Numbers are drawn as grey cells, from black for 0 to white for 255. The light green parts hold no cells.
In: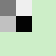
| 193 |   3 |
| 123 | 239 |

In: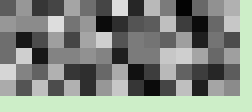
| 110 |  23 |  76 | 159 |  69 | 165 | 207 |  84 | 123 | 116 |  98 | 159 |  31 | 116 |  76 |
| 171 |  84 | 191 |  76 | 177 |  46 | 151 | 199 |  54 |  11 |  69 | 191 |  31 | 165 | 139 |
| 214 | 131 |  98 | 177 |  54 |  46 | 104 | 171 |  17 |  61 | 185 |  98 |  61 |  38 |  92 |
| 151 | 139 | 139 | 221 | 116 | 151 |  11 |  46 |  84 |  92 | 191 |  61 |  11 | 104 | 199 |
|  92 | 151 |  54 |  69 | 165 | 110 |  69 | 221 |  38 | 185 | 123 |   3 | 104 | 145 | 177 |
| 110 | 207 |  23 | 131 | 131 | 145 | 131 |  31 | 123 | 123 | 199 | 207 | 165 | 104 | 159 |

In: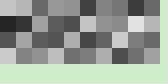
|  37 |  51 | 160 |  92 |  78 | 197 | 146 | 139 | 225 | 182 |
| 203 | 131 | 146 | 189 | 112 | 125 | 174 |  78 | 112 | 160 |
|  84 | 166 |  92 |  84 | 174 |  71 |  98 | 203 | 125 | 106 |
| 197 | 182 | 106 | 152 | 146 |  65 | 131 | 119 |  59 | 106 |

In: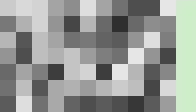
| 147 |  77 | 189 | 176 | 197 | 155 | 126 | 114 | 230 | 147 |  69 |
| 182 |  85 | 189 | 163 | 114 | 120 |  99 |  91 | 147 | 223 | 126 |
| 106 | 163 | 126 |  62 | 197 | 211 |  62 | 230 | 182 |  85 | 134 |
| 120 | 176 | 211 | 147 |  69 | 182 | 106 |  47 | 106 | 141 | 134 |
| 114 | 189 |  85 | 169 | 176 | 155 | 182 | 203 | 189 |  69 | 217 |
| 203 | 217 | 211 | 163 | 141 | 223 | 163 | 114 |  77 |  77 | 230 |
|  91 | 223 | 114 | 169 |  99 |  77 |  91 |  77 |  55 |  91 | 155 |

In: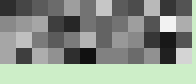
| 166 |  62 | 173 | 145 |  46 |  17 | 129 | 129 | 107 | 145 |  32 | 212 |
|  46 |  70 |  91 | 107 | 158 | 115 | 198 |  91 |  76 | 185 |  54 |  83 |
| 137 | 152 | 166 |  62 |  38 | 115 |  99 | 115 | 158 |  83 | 242 | 173 |
| 166 | 192 | 123 |  91 | 123 | 179 |  99 | 152 | 137 |  54 |  24 |  83 |

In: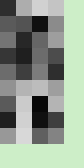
|  54 |  31 | 108 |  76 |
| 116 |  39 | 102 | 158 |
| 108 |  62 | 124 |  46 |
|  90 |  83 |  16 | 139 |
|  46 | 173 | 209 | 196 |
| 146 | 180 | 188 | 158 |
|  90 | 203 |   8 | 180 |
|  31 | 209 |  16 |  62 |
| 152 | 216 |  96 | 131 |

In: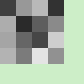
| 173 |  42 |  94 | 138 |
| 165 | 102 |  70 | 206 |
| 179 | 123 | 228 | 145 |
|  63 | 152 | 185 |  50 |

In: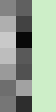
| 201 |   8 |
| 118 |  45 |
| 175 |  66 |
| 154 |  81 |
| 189 |  89 |
| 131 |  96 |
| 110 | 162 |

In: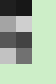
|  31 |  23 |
|  87 |  67 |
| 194 | 113 |
| 164 | 207 |
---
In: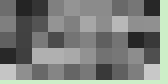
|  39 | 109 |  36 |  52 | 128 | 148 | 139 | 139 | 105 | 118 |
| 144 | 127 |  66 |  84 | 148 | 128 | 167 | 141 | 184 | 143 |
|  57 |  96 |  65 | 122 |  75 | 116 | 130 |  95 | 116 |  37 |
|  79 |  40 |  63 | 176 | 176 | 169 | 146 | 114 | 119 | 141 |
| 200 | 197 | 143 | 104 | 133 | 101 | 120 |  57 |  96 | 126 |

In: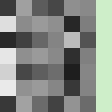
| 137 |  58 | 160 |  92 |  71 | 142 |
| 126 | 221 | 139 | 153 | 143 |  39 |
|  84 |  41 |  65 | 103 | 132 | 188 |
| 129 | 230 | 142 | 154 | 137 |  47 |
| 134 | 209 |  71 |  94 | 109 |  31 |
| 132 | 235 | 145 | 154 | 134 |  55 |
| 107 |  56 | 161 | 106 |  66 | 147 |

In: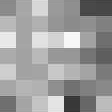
|  70 | 138 | 167 | 215 | 153 | 143 |  72 |
| 129 | 185 | 164 | 176 | 149 | 139 | 143 |
| 111 | 232 | 165 | 226 | 210 | 247 | 162 |
|  95 | 171 | 163 | 185 | 152 | 151 | 117 |
| 122 | 206 | 163 | 164 | 200 | 180 | 164 |
| 137 | 166 | 181 | 177 | 143 | 113 | 128 |
| 188 | 112 | 165 | 195 | 228 |  56 | 103 |

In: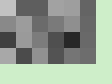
| 101 | 193 |  94 |  94 | 162 | 158 |
| 102 | 136 | 155 | 107 | 122 | 143 |
| 105 |  64 | 153 | 123 |  79 |  39 |
| 108 | 168 |  75 | 145 |  83 | 118 |

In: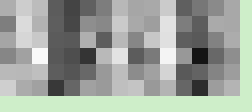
| 168 | 174 | 205 | 188 |  92 |  68 |  96 | 125 | 184 | 166 | 169 | 203 |  95 | 119 | 138 |
| 168 | 126 | 219 | 178 |  94 |  71 | 142 | 136 | 202 | 169 | 158 | 226 | 125 |  93 | 170 |
| 172 | 165 | 214 | 200 |  91 |  89 | 175 |  93 | 184 | 134 | 199 | 224 |  94 |  89 | 130 |
| 142 | 134 | 161 | 249 |  88 |  78 |  52 | 185 | 227 |  92 | 122 | 244 | 152 |  20 | 104 |
| 157 | 185 | 184 | 191 |  93 |  85 | 104 | 153 | 189 | 140 | 161 | 212 |  89 |  99 | 132 |
| 180 | 207 | 171 | 161 |  56 | 102 | 161 | 154 | 191 | 196 | 153 | 179 | 102 |  44 | 157 |

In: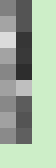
|  84 | 128 |
|  84 | 164 |
|  54 | 219 |
|  57 | 163 |
|  45 | 134 |
| 191 | 161 |
|  92 | 136 |
|  84 | 161 |
|  95 | 138 |

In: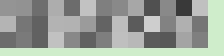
| 192 | 148 | 146 | 110 | 173 | 108 | 194 | 127 | 137 | 167 |  80 | 137 |  57 |
| 117 | 180 | 118 |  96 | 179 | 177 | 155 |  99 | 189 |  91 | 206 | 130 | 176 |
| 127 | 108 | 122 |  96 | 193 | 136 |  96 | 126 | 191 | 184 |  91 |  87 | 164 |
